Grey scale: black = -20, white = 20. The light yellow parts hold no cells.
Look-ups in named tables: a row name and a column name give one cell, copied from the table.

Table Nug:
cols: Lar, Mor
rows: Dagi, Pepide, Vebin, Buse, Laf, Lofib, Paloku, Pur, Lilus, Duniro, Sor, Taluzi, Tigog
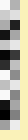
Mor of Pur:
2
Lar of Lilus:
10
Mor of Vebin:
-15
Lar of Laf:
11
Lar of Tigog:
5
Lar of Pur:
19
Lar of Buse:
-17
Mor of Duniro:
1
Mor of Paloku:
10
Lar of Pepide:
12
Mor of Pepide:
15
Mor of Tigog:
17
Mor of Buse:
6
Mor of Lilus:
16
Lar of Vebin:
7

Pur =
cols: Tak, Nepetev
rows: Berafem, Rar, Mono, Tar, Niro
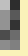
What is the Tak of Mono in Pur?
3
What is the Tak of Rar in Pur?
3
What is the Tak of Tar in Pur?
-8
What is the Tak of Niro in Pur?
2
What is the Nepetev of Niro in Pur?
0
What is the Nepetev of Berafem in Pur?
-13
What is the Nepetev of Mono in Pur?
-12
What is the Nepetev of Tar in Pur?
-3
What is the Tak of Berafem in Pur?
10
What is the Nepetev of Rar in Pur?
-6

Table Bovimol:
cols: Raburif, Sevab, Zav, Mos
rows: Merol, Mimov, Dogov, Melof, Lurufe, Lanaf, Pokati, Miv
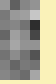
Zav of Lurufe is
3
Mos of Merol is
3
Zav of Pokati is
-1
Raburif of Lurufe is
1
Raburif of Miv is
1
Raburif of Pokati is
0
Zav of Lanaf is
-2
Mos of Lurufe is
3
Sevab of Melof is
5
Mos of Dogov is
-13
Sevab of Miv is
-1

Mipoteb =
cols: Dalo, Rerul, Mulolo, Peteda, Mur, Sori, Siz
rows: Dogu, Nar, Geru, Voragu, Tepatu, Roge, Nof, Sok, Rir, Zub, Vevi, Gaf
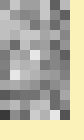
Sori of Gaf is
16
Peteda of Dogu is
5
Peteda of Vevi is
9
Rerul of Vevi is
9
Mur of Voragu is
6
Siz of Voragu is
1
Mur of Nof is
-1

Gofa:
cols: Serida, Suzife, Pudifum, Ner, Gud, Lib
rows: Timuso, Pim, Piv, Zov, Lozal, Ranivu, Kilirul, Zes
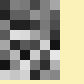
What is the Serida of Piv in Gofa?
1
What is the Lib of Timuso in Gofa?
6
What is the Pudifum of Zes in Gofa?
13
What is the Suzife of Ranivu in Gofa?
9
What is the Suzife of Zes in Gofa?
11
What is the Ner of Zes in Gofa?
-14
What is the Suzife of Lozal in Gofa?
-14
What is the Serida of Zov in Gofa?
-6
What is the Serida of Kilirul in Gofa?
-17
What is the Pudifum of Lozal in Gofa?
-6
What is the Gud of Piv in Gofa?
-1
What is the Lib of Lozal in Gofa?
-17
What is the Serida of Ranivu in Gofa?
-4
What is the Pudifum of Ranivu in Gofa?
-17
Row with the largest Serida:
Zes

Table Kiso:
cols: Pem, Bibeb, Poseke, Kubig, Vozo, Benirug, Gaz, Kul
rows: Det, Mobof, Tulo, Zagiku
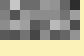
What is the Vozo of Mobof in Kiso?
2
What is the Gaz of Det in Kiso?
-4
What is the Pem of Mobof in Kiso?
0
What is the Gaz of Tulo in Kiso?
5
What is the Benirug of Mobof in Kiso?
2
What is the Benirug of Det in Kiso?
3
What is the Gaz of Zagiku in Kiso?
-4
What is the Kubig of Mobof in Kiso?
2
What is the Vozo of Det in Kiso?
4
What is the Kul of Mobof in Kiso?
5
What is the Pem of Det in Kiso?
-2
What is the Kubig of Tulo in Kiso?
-6
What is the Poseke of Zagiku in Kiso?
-2
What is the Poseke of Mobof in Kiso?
4
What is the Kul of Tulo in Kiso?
-8
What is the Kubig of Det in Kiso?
-3
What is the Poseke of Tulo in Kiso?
5
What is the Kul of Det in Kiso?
-13
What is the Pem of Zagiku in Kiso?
-6
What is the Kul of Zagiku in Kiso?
3
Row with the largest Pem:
Tulo

